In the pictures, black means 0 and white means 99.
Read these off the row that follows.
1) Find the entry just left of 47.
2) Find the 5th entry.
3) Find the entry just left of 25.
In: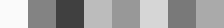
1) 83
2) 59
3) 51

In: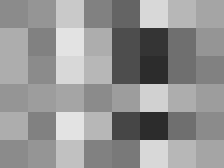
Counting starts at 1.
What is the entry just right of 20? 43
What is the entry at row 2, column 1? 67
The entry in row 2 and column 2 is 50
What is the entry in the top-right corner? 64
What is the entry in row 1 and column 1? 54
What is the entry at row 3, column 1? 67
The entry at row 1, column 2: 58
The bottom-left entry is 54
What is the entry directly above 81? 17
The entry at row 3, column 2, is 54
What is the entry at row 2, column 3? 88
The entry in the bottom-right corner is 64

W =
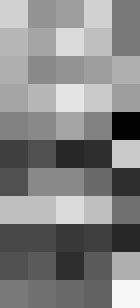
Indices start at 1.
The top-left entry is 81
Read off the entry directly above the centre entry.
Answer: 64
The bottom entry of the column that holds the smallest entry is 96
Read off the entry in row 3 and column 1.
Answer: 68
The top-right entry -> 47
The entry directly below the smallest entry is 78
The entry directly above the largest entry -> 68
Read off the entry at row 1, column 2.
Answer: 57
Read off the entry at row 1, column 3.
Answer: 61
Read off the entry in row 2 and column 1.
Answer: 71
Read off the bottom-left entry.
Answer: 47
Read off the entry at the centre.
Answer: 15

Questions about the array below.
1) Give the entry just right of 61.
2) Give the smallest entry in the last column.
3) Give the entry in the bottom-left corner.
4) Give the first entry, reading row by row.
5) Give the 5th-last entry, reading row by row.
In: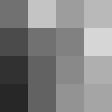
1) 72
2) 64
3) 15
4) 44
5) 68

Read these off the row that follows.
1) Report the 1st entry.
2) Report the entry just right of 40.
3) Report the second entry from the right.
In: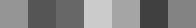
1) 58
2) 79
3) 25

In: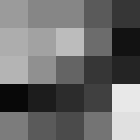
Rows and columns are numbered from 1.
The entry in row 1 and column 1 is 60
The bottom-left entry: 48
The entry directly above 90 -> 14
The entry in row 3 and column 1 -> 70
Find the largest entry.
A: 90
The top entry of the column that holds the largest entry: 21
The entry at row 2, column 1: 67

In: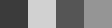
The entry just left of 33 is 81
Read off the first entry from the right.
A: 58
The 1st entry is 23

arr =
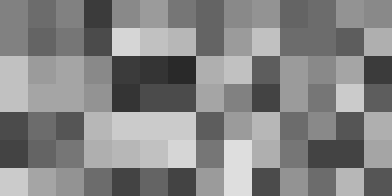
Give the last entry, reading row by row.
33
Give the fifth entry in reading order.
53
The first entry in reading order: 50
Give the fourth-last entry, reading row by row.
57
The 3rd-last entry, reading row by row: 42
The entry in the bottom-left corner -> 79
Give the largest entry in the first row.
60
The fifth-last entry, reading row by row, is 29
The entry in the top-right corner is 53
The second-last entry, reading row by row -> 71
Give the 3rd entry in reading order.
50
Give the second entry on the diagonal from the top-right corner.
36
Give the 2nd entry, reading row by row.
42
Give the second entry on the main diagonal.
39
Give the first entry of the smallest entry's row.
75
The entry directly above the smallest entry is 71
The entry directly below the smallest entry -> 29
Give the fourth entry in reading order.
23
